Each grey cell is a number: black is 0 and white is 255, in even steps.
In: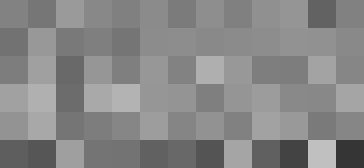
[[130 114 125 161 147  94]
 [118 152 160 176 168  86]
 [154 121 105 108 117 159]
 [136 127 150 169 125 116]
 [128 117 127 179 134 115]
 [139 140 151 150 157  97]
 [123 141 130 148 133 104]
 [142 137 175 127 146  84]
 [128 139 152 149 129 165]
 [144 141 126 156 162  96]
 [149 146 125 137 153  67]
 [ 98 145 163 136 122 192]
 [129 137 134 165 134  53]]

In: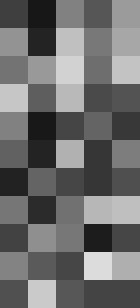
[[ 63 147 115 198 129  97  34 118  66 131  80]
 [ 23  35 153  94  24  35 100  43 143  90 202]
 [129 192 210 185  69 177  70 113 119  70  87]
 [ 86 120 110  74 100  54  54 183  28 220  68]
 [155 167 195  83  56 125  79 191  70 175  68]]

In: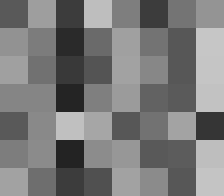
[[ 89 146 160 133  89 125 162]
 [158 124 113 133 137 139 110]
 [ 60  42  57  36 192  35  60]
 [190 106  84 127 166 140  80]
 [126 160 162 155  87 151 162]
 [ 60 115 135  98 114  89 139]
 [116  87  87  90 163  92  87]
 [148 198 197 194  53 190 196]]

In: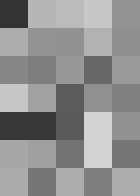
[[ 51 173 135 199  55 167 171]
 [182 147 126 161  55 160 117]
 [187 146 152  92  89 115 172]
 [199 178 103 144 211 210 126]
 [148 143 153 129 146 117 173]]

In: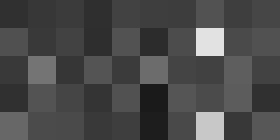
[[ 48  80  57  48 103]
 [ 55  57 116  83  75]
 [ 59  66  54  69  74]
 [ 47  46  84  52  57]
 [ 66  82  59  81  62]
 [ 62  44 108  26  29]
 [ 61  76  68  85  73]
 [ 82 226  65  75 200]
 [ 62  74  94  92  56]
 [ 70  81  66  48  87]]

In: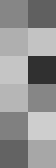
[[134 175 197 182 128  99]
 [ 96 195  48 134 206 167]]

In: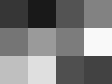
[[ 54 117 191]
 [ 25 154 223]
 [ 83 124  79]
 [130 249  66]]

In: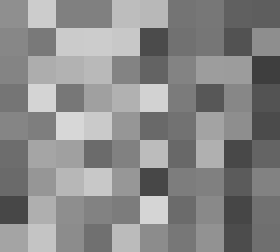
[[143 135 132 117 133 109 106  71 164]
 [204 121 173 212 126 165 150 175 196]
 [128 203 178 119 215 160 183 142 140]
 [128 204 185 160 202 107 200 130 112]
 [189 200 131 177 150 129 151 124 187]
 [184  75  99 210 105 188  71 213 140]
 [116 113 131 123 114 104 125 107 119]
 [119 118 157  87 163 176 128 137 146]
 [ 96  82 156 135 142  72  91  70  76]
 [ 94 142  62  83  75 100 130 113 111]]
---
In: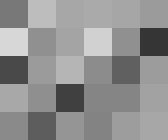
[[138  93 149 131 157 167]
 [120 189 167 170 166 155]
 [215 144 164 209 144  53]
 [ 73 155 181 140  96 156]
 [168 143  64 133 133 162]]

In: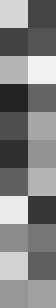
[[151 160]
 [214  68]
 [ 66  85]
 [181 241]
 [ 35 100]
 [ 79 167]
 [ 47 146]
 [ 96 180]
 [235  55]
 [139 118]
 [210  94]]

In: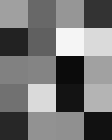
[[ 39 146 144  17]
 [160 104 150  51]
 [ 34  96 245 218]
 [129 132  11 161]
 [113 218  19 180]]

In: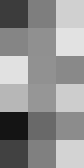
[[ 65 128 211]
 [ 60 126 208]
 [133 144 226]
 [225 145 137]
 [183 150 205]
 [ 20 105 140]]

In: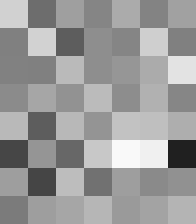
[[123 158 166 182 154 163 180]
 [209 109 159 133 171 131 161]
 [128 210  93 142 133 207 128]
 [129 128 186 142 150 171 227]
 [139 166 146 187 141 177 134]
 [185  93 184 148 194 191 174]
 [ 70 149 103 200 249 240  32]
 [158  69 189 113 158 138 145]]

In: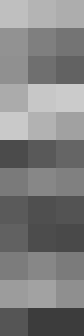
[[ 85  60  60]
 [191 180 173]
 [146 127 116]
 [144 111  98]
 [171 199 203]
 [201 178 161]
 [ 75  89 101]
 [122 135 128]
 [ 90  79  83]
 [ 97  76  73]
 [124 135 123]
 [156 162 143]]

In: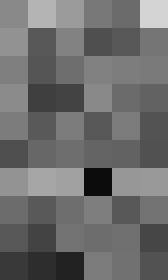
[[ 57  45  33 123 113  82]
 [137 180 155 120 107 212]
 [146  88 130  79  87 117]
 [127  85 110 129 125 122]
 [139  63  67 137 107  98]
 [124  89 123  87 123  83]
 [ 78 103 110 100  98  81]
 [147 166 161  12 151 153]
 [108  89 110 126  87 114]
 [ 87  67 114 109 112  70]]

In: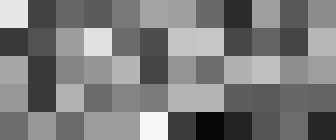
[[110 152 106 157 157 247  59   6  35  85 108  39]
 [231  67 103  91 121 164 159 105  43 159  88 141]
 [ 58  82 157 224 107  77 196 198  72  99  69 183]
 [167  58 132 150 181  68 149 109 176 192 142 158]
 [152  57 178 107 132 123 180 179  93  90 103  99]]
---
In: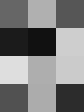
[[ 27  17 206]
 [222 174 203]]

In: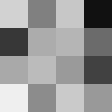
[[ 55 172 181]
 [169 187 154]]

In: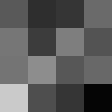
[[118  60 126]
 [116 141  87]]

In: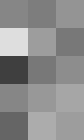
[[222 157 120]
 [ 63 120 141]]

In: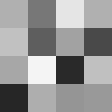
[[193  94 162]
 [167 244  41]]

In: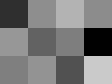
[[151  98 126]
 [127 147  81]]

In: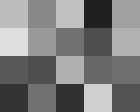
[[223 154 114]
 [ 89  79 176]]

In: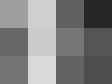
[[104 204 118]
 [115 217  99]]

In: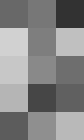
[[209 126 192]
 [199 137 110]]
